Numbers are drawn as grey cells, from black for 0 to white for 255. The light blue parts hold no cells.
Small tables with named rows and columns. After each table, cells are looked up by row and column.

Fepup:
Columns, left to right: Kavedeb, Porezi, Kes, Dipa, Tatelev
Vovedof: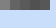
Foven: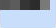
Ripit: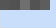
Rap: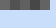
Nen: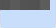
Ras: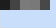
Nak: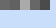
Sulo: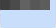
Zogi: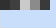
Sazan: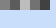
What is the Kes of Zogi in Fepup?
202
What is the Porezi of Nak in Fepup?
97
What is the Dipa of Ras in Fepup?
121
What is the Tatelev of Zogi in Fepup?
58
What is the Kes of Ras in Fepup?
123
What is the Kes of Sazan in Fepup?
189
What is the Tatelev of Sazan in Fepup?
65
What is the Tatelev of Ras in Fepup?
72
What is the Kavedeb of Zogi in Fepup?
48
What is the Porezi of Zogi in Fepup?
63
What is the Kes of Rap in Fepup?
96
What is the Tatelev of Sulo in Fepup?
93
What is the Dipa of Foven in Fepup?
44
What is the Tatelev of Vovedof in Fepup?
87
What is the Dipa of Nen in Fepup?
82
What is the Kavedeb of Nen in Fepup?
83
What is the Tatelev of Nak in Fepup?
75
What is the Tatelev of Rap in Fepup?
99
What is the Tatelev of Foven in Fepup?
121
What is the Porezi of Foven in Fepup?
92

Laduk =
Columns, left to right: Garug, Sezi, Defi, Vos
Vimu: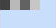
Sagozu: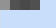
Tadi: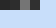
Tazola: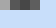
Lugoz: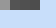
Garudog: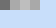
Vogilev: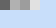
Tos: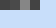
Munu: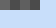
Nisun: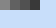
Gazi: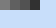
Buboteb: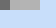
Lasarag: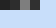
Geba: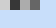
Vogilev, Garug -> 100
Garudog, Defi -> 190
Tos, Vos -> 67
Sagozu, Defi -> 73
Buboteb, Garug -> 108
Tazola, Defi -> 71
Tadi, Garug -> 40
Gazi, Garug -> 123
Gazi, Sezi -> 96
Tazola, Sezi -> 87
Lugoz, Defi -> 80
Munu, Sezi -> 76
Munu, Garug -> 101
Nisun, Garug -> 133
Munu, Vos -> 75

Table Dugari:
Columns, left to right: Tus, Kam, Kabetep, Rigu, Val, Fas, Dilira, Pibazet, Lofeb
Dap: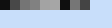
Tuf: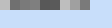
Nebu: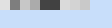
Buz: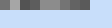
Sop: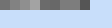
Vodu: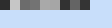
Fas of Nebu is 65
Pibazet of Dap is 118
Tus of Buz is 114
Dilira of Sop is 124
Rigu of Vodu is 115
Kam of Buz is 166
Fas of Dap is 166
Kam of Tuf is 112
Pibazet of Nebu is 211
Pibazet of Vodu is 100
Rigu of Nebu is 171
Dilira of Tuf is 190
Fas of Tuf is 90
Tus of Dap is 15
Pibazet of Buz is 99
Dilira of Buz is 116
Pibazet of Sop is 125
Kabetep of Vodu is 108
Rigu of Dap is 129

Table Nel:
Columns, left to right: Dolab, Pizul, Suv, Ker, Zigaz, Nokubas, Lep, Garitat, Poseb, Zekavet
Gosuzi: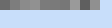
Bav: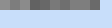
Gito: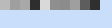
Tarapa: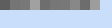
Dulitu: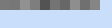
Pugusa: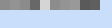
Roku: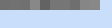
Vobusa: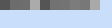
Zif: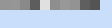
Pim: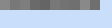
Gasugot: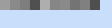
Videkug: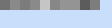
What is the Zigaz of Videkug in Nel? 197
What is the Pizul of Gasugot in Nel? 138
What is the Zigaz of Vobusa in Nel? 85
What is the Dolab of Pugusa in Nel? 140
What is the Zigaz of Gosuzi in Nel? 123
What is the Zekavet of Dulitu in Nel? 133
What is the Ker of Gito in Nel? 46
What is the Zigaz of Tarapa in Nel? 110
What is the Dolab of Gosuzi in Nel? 107
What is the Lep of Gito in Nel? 140
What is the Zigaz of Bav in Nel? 104
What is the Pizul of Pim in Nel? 120
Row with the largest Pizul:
Gito

